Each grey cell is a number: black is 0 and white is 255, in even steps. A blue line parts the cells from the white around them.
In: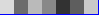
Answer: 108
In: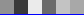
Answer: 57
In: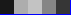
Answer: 173
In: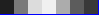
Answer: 121
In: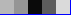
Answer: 149
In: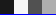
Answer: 246
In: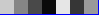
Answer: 134
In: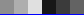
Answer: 174
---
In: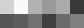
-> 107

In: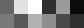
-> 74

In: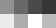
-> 255

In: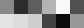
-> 11

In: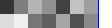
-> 80

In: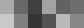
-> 185

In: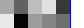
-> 133
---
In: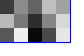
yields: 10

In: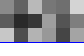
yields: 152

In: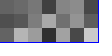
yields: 162

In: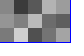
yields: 80

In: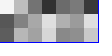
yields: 137

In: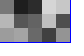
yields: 105

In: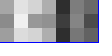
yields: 46

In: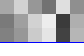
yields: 229

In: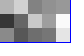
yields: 110
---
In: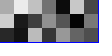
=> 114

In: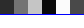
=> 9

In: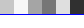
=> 118

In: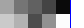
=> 68

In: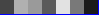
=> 90

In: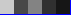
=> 48

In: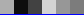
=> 212
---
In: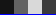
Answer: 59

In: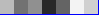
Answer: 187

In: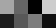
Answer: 125

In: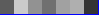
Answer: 161

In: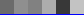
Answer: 143

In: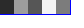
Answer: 124
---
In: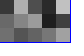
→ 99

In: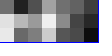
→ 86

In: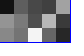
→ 244

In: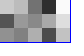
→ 175

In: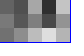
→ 188

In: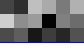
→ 61

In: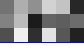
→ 226

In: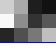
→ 80
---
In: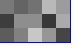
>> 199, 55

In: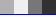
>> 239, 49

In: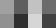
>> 214, 47

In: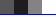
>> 255, 29

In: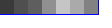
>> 197, 58

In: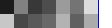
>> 220, 28
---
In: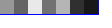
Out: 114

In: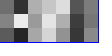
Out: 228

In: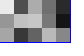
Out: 199

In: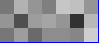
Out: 165

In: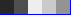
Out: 238

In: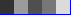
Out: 79
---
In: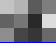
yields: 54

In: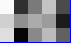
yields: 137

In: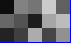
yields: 172

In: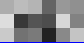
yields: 122

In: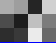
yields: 235

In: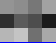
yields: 112

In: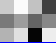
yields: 5

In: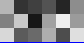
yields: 106

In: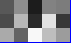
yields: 248

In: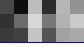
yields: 196
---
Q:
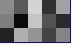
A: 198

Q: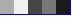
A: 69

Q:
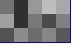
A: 121

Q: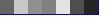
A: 129

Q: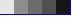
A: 108

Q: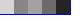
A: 162

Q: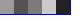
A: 123
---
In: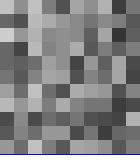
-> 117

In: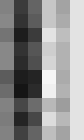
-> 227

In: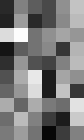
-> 195

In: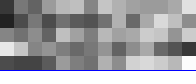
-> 225

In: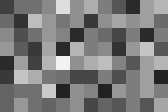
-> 181

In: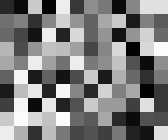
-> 224
